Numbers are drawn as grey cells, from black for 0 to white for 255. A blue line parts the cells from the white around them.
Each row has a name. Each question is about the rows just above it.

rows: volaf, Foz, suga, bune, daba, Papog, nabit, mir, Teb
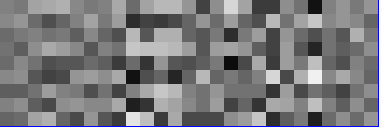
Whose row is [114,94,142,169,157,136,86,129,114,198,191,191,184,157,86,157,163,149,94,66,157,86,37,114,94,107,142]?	bune
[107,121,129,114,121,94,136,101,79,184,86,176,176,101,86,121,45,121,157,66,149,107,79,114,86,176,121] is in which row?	suga
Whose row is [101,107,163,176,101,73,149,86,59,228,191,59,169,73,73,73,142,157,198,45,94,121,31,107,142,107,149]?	Teb
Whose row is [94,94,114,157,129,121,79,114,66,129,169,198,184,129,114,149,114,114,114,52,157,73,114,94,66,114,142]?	nabit
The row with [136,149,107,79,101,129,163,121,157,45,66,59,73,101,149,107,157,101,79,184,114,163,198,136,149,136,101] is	Foz

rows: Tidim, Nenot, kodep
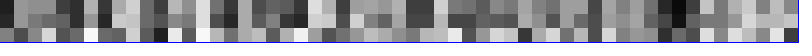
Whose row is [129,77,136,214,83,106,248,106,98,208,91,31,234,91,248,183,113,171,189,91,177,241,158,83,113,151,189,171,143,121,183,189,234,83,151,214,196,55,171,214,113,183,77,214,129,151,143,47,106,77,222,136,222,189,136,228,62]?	kodep
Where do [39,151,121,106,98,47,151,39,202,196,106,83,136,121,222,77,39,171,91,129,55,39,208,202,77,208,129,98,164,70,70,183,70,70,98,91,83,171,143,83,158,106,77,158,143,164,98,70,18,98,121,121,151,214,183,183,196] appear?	Nenot
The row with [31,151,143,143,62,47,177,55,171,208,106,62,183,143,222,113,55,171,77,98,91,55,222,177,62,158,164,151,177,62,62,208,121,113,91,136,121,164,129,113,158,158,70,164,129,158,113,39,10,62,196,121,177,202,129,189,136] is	Tidim

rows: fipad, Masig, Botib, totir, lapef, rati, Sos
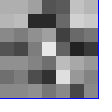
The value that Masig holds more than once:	[41]
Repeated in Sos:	[137]

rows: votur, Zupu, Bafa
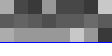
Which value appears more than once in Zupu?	[91]
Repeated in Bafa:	[152]
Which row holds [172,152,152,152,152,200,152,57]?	Bafa
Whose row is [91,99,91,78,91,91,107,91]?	Zupu

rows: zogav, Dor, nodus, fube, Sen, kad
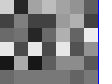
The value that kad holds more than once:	[120]
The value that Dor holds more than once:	[66]
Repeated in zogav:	[163]
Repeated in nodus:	[106]
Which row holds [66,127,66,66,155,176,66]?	Dor
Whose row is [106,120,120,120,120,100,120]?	kad

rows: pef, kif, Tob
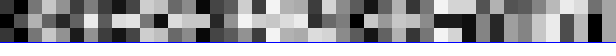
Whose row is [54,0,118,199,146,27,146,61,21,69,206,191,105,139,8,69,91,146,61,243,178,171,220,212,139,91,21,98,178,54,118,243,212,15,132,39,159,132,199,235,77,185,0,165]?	Tob
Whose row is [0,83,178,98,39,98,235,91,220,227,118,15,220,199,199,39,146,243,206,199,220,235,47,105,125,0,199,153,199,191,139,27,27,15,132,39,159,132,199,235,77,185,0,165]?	kif
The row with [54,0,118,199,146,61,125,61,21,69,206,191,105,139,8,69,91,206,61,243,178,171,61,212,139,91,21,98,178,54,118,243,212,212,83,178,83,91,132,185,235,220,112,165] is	pef

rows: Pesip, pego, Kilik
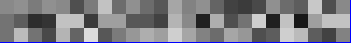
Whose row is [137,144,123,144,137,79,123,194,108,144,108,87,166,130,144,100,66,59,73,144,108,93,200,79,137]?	Pesip
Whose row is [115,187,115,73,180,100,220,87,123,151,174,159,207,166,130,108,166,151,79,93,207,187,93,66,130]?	Kilik
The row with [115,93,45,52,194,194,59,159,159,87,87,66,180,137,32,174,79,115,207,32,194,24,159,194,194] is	pego

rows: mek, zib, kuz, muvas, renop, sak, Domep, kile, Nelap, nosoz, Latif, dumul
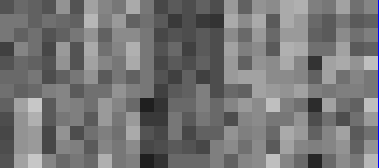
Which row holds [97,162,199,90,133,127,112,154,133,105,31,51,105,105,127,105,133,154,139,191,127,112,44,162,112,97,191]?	kile
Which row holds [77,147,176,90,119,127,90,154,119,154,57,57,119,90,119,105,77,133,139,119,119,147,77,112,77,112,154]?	Nelap

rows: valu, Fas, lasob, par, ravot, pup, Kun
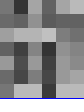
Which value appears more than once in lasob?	[180]
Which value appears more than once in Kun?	[186]
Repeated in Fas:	[98]
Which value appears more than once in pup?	[71]
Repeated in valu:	[165]
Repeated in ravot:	[153]

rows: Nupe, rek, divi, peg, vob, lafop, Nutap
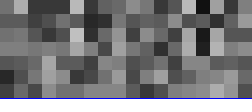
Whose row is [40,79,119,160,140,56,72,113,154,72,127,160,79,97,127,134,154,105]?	lafop
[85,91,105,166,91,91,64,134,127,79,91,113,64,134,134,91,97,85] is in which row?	vob
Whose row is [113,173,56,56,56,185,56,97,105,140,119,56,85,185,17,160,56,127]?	Nupe

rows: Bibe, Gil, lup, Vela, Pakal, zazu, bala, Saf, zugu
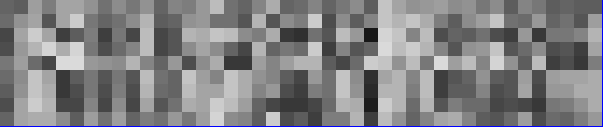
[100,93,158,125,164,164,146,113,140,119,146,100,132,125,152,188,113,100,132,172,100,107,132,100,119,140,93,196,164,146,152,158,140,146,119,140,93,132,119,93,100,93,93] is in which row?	Bibe
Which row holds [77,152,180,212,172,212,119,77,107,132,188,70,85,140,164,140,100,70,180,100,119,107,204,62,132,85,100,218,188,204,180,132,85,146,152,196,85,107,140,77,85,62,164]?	Vela
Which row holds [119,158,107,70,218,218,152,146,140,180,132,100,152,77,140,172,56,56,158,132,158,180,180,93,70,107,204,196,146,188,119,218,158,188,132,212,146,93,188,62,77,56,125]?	Pakal
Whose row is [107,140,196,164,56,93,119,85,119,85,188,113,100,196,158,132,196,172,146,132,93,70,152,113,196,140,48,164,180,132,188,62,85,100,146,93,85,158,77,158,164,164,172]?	zazu

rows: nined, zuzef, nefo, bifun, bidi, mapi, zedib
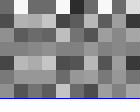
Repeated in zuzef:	[92]
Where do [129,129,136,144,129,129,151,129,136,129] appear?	bifun
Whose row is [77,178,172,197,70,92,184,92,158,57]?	zuzef
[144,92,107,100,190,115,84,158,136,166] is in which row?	nefo

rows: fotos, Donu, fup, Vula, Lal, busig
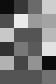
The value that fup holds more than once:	[84]
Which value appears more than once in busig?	[84]

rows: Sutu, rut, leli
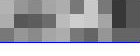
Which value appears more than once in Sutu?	[120]
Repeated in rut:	[87]
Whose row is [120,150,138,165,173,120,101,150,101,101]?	leli

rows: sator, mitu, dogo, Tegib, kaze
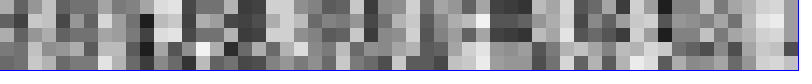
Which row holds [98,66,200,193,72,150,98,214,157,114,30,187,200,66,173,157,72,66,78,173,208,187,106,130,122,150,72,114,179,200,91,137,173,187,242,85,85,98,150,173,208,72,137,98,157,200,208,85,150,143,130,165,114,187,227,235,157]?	mitu

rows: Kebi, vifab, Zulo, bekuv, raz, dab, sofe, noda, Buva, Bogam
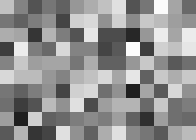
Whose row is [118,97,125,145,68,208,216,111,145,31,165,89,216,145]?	sofe
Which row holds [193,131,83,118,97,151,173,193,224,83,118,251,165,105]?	Kebi

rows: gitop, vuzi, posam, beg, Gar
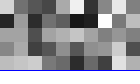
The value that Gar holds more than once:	[106]
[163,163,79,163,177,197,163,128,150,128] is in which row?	posam
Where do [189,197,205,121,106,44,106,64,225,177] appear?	Gar

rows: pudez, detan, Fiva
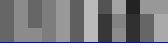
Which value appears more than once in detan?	[102]
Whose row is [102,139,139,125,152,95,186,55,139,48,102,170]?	Fiva

